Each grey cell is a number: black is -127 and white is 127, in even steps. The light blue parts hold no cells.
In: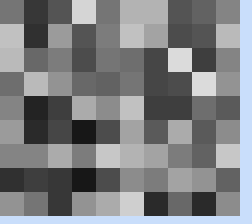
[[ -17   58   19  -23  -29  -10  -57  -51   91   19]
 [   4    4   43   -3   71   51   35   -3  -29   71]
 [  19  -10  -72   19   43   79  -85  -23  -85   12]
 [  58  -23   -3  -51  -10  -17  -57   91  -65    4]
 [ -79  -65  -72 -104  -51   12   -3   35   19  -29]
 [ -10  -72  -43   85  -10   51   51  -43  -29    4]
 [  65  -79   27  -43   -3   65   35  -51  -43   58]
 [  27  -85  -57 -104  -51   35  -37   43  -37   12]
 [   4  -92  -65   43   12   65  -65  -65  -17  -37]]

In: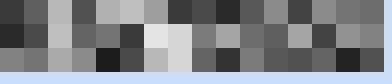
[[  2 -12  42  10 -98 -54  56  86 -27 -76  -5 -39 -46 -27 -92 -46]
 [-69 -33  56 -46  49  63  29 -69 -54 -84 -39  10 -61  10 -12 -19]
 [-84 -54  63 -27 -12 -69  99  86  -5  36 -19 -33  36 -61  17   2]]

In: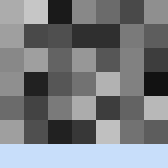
[[  44   70 -101    8  -20  -54   15]
 [   8   31  -28   23  -41    1  -66]
 [  31  -48  -94  -72   64  -13  -34]
 [  31  -54  -48  -80  -80   -5  -34]
 [ -20  -60   -5   44  -66  -28   56]
 [  15  -94  -41  -13   50    1 -109]]

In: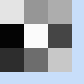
[[-123  123  -58]
 [ 100   22   45]
 [ -82  -18   72]]

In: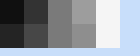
[[ -91  -56   -5   14  117]
 [-111  -76   -5   29  117]]

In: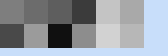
[[ -54   27 -111   13   82   55]
 [  -1  -19  -33  -68   68   41]]

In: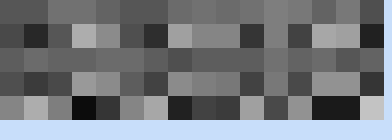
[[   5   45   -1 -115  -74    5   39  -94  -61  -68   32  -54   18 -101
  -101   67]
 [ -34  -20  -28  -28  -20  -20  -34  -48  -34  -34  -34  -14  -28  -20
   -41  -28]
 [ -41  -41  -14  -14  -28  -41  -41  -20  -14  -20  -14   -1   -7  -28
    -7  -48]
 [ -48  -68  -54   25   11  -34  -61   11   -1   -7  -61   -7  -54   18
    18  -74]
 [ -54  -87  -41   45   11  -48  -81   32    5    5  -74   -1  -61   39
    32  -94]]

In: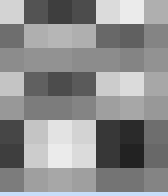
[[-65  76 107  91 -72 -93 -23]
 [-57  68  99  83 -72 -85 -17]
 [-17  47  54  47 -23 -31   4]
 [ -3  31  39  31 -11 -11   4]
 [ 12  18  18  12  12   4  18]
 [ 24  -3  -3   4  31  39  24]
 [ 68 -31 -51 -37  76  91  39]
 [ 83 -44 -65 -51  91 107  47]]

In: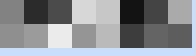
[[  15   27  107   21   58  -66  -27  -34]
 [   2  -84  -52   87   71 -108  -59   42]]
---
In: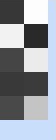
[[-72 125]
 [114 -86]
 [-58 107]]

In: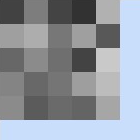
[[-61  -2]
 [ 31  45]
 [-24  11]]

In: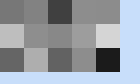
[[ -8   2]
 [ 62  14]
 [-26  46]]

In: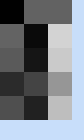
[[-126  -29]
 [ -28 -117]
 [ -37 -106]]

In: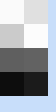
[[122  96]
 [ 75 124]
 [-32 -29]]

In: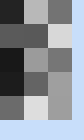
[[ -92   56]
 [ -37  -38]
 [-103   27]]

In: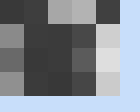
[[-70 -65]
 [ 10 -67]
 [-22 -70]]
